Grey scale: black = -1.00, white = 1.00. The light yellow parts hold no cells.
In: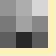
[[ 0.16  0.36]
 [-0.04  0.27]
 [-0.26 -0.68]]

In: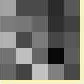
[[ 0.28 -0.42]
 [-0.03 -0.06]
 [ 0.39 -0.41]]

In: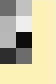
[[-0.15  0.51]
 [ 0.42  0.87]
 [ 0.44 -0.89]]

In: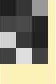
[[-0.76 -0.58]
 [-0.46 -0.42]
 [ 0.64 -0.56]]

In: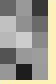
[[-0.19  0.19]
 [ 0.51  0.12]
 [ 0.45  0.61]]

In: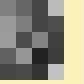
[[ 0.00 -0.20]
 [ 0.21 -0.01]
 [ 0.22 -0.40]]

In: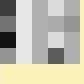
[[-0.52  0.81]
 [-0.10  0.81]
 [-0.85  0.81]]
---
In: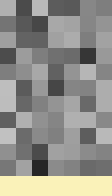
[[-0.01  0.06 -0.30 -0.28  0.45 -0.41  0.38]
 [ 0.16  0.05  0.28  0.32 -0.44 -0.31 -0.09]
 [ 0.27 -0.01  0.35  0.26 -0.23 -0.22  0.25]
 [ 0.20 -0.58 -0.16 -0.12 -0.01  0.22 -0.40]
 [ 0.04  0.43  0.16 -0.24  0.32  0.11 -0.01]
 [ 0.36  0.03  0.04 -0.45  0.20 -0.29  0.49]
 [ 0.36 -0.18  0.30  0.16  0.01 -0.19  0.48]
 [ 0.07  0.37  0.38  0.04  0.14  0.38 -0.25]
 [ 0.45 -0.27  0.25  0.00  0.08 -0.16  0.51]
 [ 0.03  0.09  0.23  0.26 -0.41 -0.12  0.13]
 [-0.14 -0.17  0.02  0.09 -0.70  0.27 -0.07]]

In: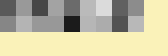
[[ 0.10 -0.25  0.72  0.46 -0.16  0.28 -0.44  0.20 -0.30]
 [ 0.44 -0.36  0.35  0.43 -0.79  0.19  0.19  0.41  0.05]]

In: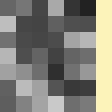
[[-0.73 -0.60  0.32 -0.46 -0.07 -0.20]
 [-0.39 -0.38 -0.25 -0.47 -0.46  0.48]
 [ 0.43  0.29 -0.40 -0.45 -0.41 -0.11]
 [-0.14 -0.21 -0.48 -0.21 -0.39  0.42]
 [ 0.19 -0.11 -0.63 -0.14  0.12  0.26]
 [-0.51 -0.56 -0.34  0.26  0.47 -0.24]
 [-0.05 -0.14  0.58  0.29  0.02 -0.26]]

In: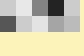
[[ 0.61 -0.72  0.03  0.82  0.61]
 [ 0.46  0.30  0.78  0.61 -0.33]]

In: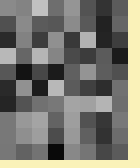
[[-0.29 -0.60 -0.35  0.17 -0.14  0.51  0.03  0.08]
 [-0.21 -0.73 -0.30  0.09 -0.32 -0.29  0.08 -0.37]
 [-0.51 -0.72  0.40 -0.55  0.13 -0.52  0.02 -0.67]
 [-0.79 -0.29 -0.53 -0.42  0.04  0.42 -0.20  0.44]
 [-0.37 -0.27  0.16 -0.25 -0.79 -0.44 -0.85 -0.32]
 [-0.11 -0.65 -0.50 -0.29  0.44 -0.78  0.14 -0.67]
 [-0.14  0.41  0.26  0.29 -0.06 -0.11 -0.35 -0.71]
 [-0.06 -0.57 -0.36  0.24 -0.22  0.29  0.19 -0.06]
 [-0.15 -0.61 -0.25  0.20 -0.40  0.24  0.12 -0.06]
 [-0.29 -0.44 -0.08  0.07 -0.93 -0.10 -0.23 -0.07]]

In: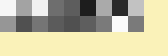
[[ 0.52 -0.68  0.33 -0.77 -0.27 -0.14  0.89  0.28  0.93]
 [-0.04  0.96 -0.04 -0.26 -0.37 -0.29 -0.08 -0.37  0.18]]

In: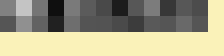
[[-0.40 -0.32 -0.57 -0.03 -0.32 -0.78 -0.43 -0.29 -0.04 -0.88 -0.08  0.54
   0.01]
 [-0.33 -0.18 -0.33 -0.30 -0.53 -0.42 -0.35 -0.34 -0.14 -0.74 -0.23  0.13
  -0.33]]

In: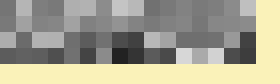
[[ 0.50  0.09 -0.01 -0.04  0.02 -0.05 -0.11  0.44  0.54  0.10  0.40  0.37
  -0.05 -0.01  0.42 -0.08]
 [ 0.09  0.07  0.06 -0.07  0.04  0.01 -0.04  0.03  0.15  0.06  0.01  0.27
   0.05  0.03  0.26 -0.05]
 [-0.48  0.20 -0.11 -0.13 -0.13  0.28  0.44 -0.49 -0.40 -0.11 -0.28 -0.13
   0.39  0.40 -0.16  0.36]
 [-0.52 -0.40  0.65  0.33  0.69 -0.42 -0.29 -0.59 -0.73  0.09 -0.47 -0.11
  -0.38 -0.26 -0.24 -0.28]]
